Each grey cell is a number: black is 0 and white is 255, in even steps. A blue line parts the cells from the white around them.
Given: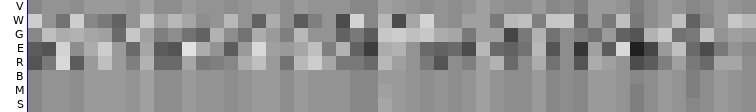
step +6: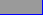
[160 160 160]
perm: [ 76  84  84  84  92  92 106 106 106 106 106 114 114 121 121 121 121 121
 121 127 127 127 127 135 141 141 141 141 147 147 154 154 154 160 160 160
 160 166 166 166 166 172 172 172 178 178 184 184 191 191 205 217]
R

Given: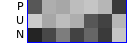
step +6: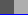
[ 93 180]
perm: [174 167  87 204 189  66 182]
U
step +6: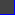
[72]
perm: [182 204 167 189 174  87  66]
U
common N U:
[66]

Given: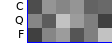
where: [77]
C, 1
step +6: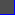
[83]
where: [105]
C, 6
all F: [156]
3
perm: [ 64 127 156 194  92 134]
Q
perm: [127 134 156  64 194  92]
Q
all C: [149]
2 4

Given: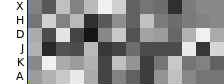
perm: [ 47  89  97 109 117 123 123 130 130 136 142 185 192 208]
H
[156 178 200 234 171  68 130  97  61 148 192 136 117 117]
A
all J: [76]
4 9 10 11
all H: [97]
8
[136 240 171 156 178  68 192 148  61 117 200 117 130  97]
K
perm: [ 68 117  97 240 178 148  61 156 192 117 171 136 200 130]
K

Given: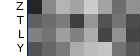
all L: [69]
6 8
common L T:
[116]

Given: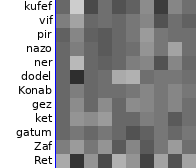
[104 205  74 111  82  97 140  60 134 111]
kufef
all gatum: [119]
2 4 8 10

